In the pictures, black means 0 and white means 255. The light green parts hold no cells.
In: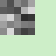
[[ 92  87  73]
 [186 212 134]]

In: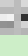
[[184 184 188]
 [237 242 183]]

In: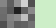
[[110  87  31]
 [107 131 140]]

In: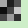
[[ 14  69 201]
 [ 72 154  48]]

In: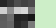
[[207 141 205]
 [ 92 109  34]]

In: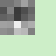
[[ 81 131  58]
 [ 98 107  60]]

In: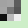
[[165 119  85]
 [ 16 186 239]]

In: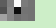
[[ 80 134  13]
 [162 133 111]]

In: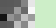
[[ 92  93 155]
 [ 20 147 124]]
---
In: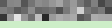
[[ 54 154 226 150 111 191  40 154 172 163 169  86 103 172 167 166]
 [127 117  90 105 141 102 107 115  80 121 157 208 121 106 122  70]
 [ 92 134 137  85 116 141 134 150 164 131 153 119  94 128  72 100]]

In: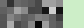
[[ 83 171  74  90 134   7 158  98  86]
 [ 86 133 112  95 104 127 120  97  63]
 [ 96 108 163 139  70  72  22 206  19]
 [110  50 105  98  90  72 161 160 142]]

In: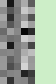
[[161  50 134 132  81]
 [116 132 136  35  60]
 [153  78 108 212 155]
 [152  96 123 192 152]
 [132 136 123 172 189]
 [173  25 127 145  70]
 [132 111 118 206 189]
 [107 160 136   7  42]
 [148  88 124 200 158]
 [167  46 128 151  83]
 [140  86 119 200 175]
 [176  22 130 171  93]]

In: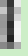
[[136 105 174]
 [176  34 242]
 [156  54 245]
 [150  43 242]
 [152  73 216]
 [198  79 190]
 [148  53 234]]

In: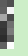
[[ 97 253]
 [ 44  90]
 [ 52 123]
 [ 58 112]
 [167  74]
 [ 97 244]
 [ 92  79]]

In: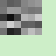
[[114  34  49 154 189 163]
 [160 206 171  96  99  84]
 [ 54  16  65 182 170 203]
 [119 154 152 128 118 122]
 [113  92  99 133 144 152]]

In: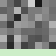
[[129  42 160  66  84 158 129  60]
 [180  60 185 130  86  81 101 151]
 [138 120 133 106 108 100 105 138]
 [111  60 158 152 144  87 110 176]
 [162 109  37 147 122 161 133 117]
 [ 98 110 180  80 123 124 138 110]
 [145 104  69 119 206  24 127 118]]

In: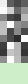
[[143 255 189 103]
 [ 55 197 184  52]
 [ 62 250 184  60]
 [122  74  44 252]
 [191  70 137  71]
 [188 252 145 132]
 [134  72  56 183]
 [252 206 105 148]
 [239  94  72  94]]
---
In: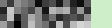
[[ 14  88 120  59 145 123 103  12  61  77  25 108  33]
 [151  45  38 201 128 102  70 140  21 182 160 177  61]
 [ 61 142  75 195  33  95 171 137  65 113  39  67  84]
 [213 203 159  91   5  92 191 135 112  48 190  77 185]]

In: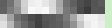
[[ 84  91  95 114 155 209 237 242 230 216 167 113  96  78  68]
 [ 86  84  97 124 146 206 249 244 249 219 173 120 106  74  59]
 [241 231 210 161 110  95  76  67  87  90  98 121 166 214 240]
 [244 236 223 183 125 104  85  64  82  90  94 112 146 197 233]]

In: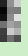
[[145 207  35]
 [127 123   7]
 [140 224  18]
 [162 147 113]
 [203 177  62]
 [112  79  57]]

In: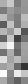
[[125 150 175 201]
 [140 148 123 156]
 [126 187 188 147]
 [122 175  93 195]
 [205  84 182 154]
 [ 64 114  99 197]
 [116 162 209 245]
 [103 160 114 173]
 [186 156 222 163]
 [107  53 160 174]
 [235 197 251 135]
 [ 97 133 169 125]]

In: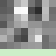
[[180 147  87 105 172 200 116  84]
 [190 109  93  99 249 251  74  44]
 [184 116 110 122 176 209 108  90]
 [129 132  88 133 163 175 148 148]
 [143 143 148 166 114  78 162 174]
 [109 135 178 145  84  68 169 233]
 [111 123 113 124 133 149 154 157]]

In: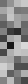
[[186 200 113 147]
 [119 123 166 188]
 [162 152 128 196]
 [165 104  94 124]
 [ 42 111 129  58]
 [183  85  65 166]
 [195 216 172  24]
 [197 192  73 175]
 [107 144 171 165]
 [ 80  78 208 185]
 [126 175 196  96]
 [109  71 130 187]]

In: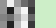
[[107  78 148 240 156]
 [245  55 146  30 190]
 [219 102 130 113 165]
 [245  57 144  34 189]]

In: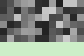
[[196 128  61  83 132 155 163  48  43 159  32 195]
 [ 61  66  56  97  43 119  82  50 198 203 118  49]
 [ 40 153  93  97 193 115 133 166 194  72  75 146]
 [102  95 139  39  53 119 144  38  35  78 198 136]
 [167  76  38  96 120 157 154 138  34  89  79  41]
 [154 114  67 168  83  91 124  45  44  94 149 203]]

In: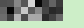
[[ 99  58  80  83 135  87 213   8  59]
 [ 40  48 100   7 111 199  90 136  69]
 [ 66 103 108  61 180  75 168 167  43]]
